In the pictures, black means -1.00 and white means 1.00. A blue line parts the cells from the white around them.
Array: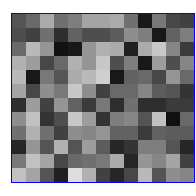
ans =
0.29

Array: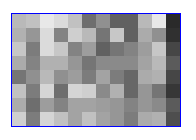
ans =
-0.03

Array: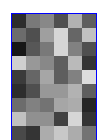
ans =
-0.59

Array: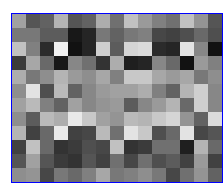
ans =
0.16

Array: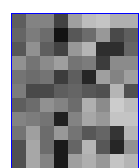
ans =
0.31

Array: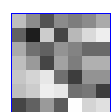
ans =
-0.24

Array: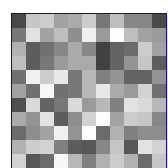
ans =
-0.32

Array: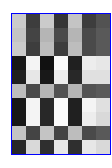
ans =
0.70

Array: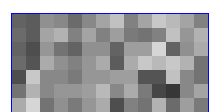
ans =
0.68
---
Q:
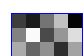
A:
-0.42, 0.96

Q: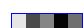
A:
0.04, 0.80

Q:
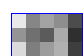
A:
-0.29, 0.82

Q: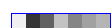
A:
0.53, 0.88

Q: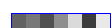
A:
0.11, 0.83

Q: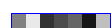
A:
-0.40, 0.83

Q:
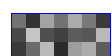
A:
-0.49, 0.55

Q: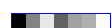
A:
-0.23, 0.98
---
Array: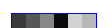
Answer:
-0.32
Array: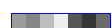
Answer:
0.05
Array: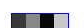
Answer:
0.07
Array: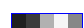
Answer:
-0.54
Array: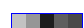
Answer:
0.18
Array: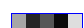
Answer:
-0.70
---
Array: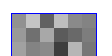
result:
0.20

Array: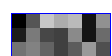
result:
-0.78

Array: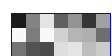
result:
0.95

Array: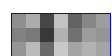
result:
0.01

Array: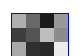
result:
-0.51

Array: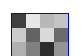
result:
0.59

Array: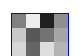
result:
0.57
